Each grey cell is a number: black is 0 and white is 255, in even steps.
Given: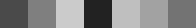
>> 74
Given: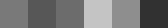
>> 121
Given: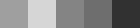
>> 159
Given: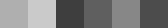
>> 175
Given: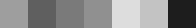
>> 158
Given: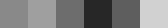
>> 137
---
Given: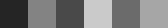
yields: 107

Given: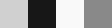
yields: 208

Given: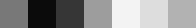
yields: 120

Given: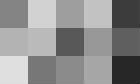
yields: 88

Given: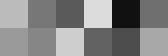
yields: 90

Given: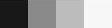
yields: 188

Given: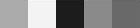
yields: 138
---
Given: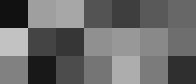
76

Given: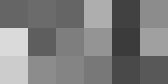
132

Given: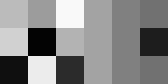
43

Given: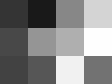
241

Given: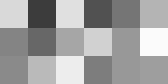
237

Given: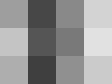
144

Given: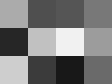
24

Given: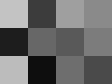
110

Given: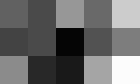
25
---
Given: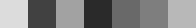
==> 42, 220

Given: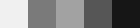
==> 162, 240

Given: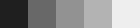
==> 146, 238

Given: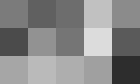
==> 117, 220

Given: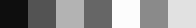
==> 102, 252

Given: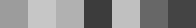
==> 60, 198

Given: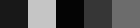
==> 4, 197

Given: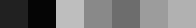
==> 137, 190

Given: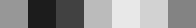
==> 187, 232

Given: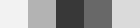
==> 56, 242
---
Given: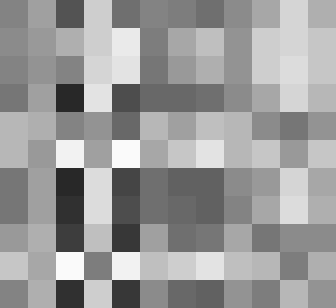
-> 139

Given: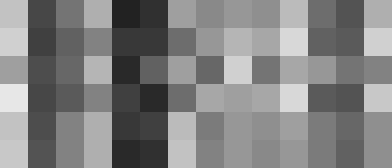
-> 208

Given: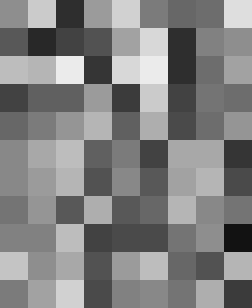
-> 88

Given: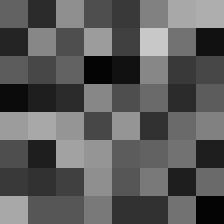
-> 36

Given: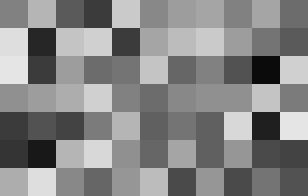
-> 222
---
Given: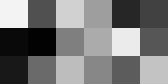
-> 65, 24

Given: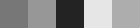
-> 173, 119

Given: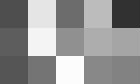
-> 49, 85

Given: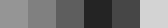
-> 211, 149

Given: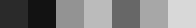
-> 216, 42

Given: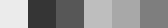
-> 126, 235

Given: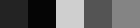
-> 132, 35

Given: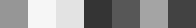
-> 66, 150
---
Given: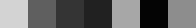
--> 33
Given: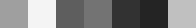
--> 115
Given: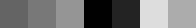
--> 1
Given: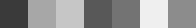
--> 88
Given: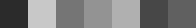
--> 147
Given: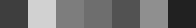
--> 110
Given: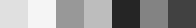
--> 189
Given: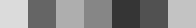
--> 134
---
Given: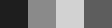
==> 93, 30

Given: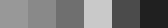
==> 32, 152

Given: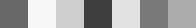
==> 172, 103

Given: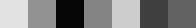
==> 98, 225

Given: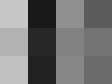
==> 92, 192

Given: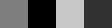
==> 50, 126

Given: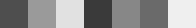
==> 239, 78

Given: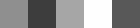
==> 88, 143

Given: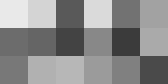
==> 162, 120
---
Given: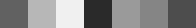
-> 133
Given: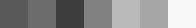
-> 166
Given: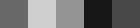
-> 23
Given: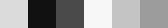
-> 196
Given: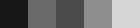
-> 142
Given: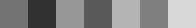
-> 127
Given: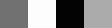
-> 3
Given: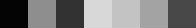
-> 163
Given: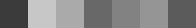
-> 149
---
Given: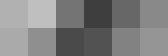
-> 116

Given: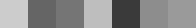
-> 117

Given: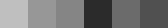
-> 133

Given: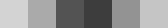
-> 83

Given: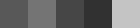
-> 70

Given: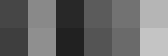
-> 40
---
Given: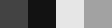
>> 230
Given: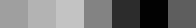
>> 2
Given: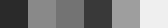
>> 158
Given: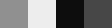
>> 13
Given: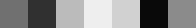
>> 9
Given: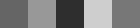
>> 206
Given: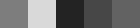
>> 71
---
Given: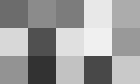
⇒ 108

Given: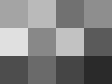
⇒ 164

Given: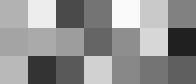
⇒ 178

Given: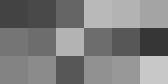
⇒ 67

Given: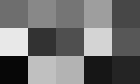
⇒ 110

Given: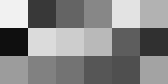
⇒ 241

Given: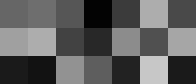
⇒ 102
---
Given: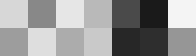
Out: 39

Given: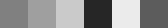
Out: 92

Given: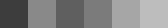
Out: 95

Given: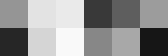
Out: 38

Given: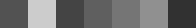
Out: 68

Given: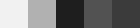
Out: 59

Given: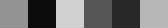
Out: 40

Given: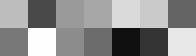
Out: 51

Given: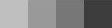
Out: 119
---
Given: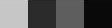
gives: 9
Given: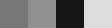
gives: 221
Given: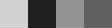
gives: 97
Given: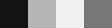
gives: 119
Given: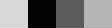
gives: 181
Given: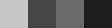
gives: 30
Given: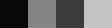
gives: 195
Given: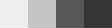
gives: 53
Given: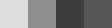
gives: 86
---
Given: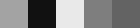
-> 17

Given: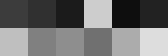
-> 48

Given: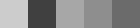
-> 64

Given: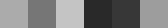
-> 118

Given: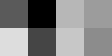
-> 0

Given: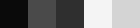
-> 74
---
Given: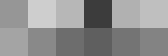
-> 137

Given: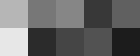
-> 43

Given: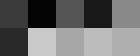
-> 201

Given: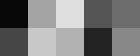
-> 200

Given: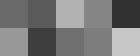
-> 62

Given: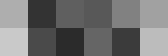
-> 74
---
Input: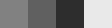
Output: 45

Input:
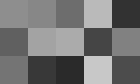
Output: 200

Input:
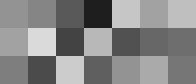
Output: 170

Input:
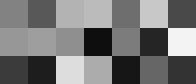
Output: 102

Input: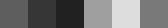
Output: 221

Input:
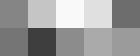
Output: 170

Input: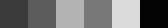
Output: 219
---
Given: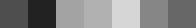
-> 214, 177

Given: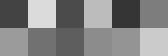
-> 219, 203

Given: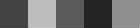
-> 189, 143

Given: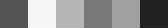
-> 245, 181

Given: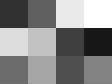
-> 255, 234

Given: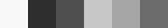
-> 248, 199
